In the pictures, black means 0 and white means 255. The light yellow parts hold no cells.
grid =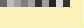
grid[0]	103
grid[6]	157
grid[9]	51

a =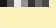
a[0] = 23
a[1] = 86
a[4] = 52

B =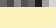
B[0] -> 104
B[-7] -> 74

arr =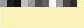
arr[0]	153
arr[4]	153
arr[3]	193

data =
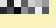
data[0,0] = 224
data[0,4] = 206
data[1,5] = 236
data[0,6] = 152

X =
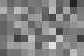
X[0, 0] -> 139
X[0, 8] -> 100
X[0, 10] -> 34
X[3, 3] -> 158
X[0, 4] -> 121
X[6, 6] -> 161
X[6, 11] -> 146
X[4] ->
[100, 118, 109, 154, 134, 92, 161, 189, 70, 117, 123, 119]
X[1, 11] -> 122
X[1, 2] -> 187
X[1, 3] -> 160
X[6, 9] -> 151
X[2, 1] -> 139
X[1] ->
[180, 127, 187, 160, 105, 126, 103, 188, 91, 166, 93, 122]
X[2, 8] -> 166
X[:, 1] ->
[103, 127, 139, 120, 118, 140, 162, 117]
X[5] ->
[114, 140, 62, 87, 187, 111, 107, 103, 194, 130, 127, 61]
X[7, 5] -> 127
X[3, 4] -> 100
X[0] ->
[139, 103, 120, 104, 121, 115, 134, 169, 100, 119, 34, 93]
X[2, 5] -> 157
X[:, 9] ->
[119, 166, 96, 131, 117, 130, 151, 109]
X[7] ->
[88, 117, 116, 139, 160, 127, 133, 149, 133, 109, 188, 150]
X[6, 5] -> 92
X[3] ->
[100, 120, 170, 158, 100, 132, 152, 125, 123, 131, 147, 158]

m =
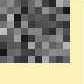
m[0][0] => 116
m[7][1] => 100
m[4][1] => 102
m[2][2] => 25
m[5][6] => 110
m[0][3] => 67
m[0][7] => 40
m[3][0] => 117
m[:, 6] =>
[63, 144, 84, 83, 68, 110, 151, 116, 169]
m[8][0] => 98
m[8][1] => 117
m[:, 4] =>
[103, 98, 79, 60, 134, 58, 164, 63, 148]
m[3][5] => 77
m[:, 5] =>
[139, 70, 90, 77, 133, 119, 88, 107, 45]
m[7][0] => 24
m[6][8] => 116
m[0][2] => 96
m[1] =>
[137, 108, 119, 34, 98, 70, 144, 109, 83, 23]
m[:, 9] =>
[140, 23, 128, 51, 80, 65, 181, 131, 101]
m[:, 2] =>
[96, 119, 25, 47, 135, 157, 90, 109, 60]

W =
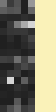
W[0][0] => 118
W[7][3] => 32
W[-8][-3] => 111
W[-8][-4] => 60
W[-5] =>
[46, 213, 32, 95, 47]
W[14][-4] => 32
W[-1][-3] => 105
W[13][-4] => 33
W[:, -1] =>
[151, 101, 42, 212, 45, 68, 53, 38, 114, 58, 39, 47, 32, 41, 58, 71]
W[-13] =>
[32, 57, 125, 170, 212]
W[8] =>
[64, 60, 111, 65, 114]
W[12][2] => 48
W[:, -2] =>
[32, 32, 47, 170, 56, 46, 41, 32, 65, 73, 32, 95, 40, 35, 32, 59]
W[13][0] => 36
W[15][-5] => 49
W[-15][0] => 93
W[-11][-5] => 32
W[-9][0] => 38

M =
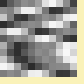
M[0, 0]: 48
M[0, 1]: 92
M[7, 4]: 115
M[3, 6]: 195
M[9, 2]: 163
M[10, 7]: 120
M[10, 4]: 237
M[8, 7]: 131
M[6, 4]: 107
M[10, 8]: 54
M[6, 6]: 140
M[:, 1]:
[92, 130, 127, 68, 239, 119, 103, 74, 131, 227, 140]
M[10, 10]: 99
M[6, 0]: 174
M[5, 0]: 93
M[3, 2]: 106
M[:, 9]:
[140, 100, 233, 173, 141, 64, 243, 248, 231, 140, 56]
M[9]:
[245, 227, 163, 89, 44, 76, 108, 134, 137, 140, 204]
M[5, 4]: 160
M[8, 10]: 243
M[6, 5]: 131
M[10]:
[125, 140, 130, 175, 237, 240, 191, 120, 54, 56, 99]
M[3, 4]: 140
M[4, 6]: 59
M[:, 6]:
[225, 119, 142, 195, 59, 245, 140, 133, 141, 108, 191]
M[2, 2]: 59
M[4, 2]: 238
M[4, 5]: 51
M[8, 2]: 59
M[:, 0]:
[48, 140, 198, 45, 180, 93, 174, 147, 200, 245, 125]
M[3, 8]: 233
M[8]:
[200, 131, 59, 53, 95, 120, 141, 131, 165, 231, 243]
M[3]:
[45, 68, 106, 131, 140, 135, 195, 245, 233, 173, 99]

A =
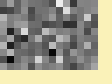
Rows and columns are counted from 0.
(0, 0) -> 111
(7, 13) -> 110
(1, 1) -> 72
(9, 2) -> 126
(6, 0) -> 180
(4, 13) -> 133
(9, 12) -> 129
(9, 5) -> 141
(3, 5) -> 108
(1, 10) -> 130
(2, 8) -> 97
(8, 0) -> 81
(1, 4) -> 73
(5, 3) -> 40
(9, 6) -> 120
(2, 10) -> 90
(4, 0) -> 150
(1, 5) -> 113
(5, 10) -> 88
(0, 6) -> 105
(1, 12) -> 131
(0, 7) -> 80
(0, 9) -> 160
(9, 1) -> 115
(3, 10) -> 50
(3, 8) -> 92
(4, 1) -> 33
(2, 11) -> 119
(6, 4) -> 99
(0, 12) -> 130
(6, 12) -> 175
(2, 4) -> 82
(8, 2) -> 108
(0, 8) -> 237
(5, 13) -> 114

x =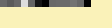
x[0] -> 105
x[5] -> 22
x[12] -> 3
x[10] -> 115
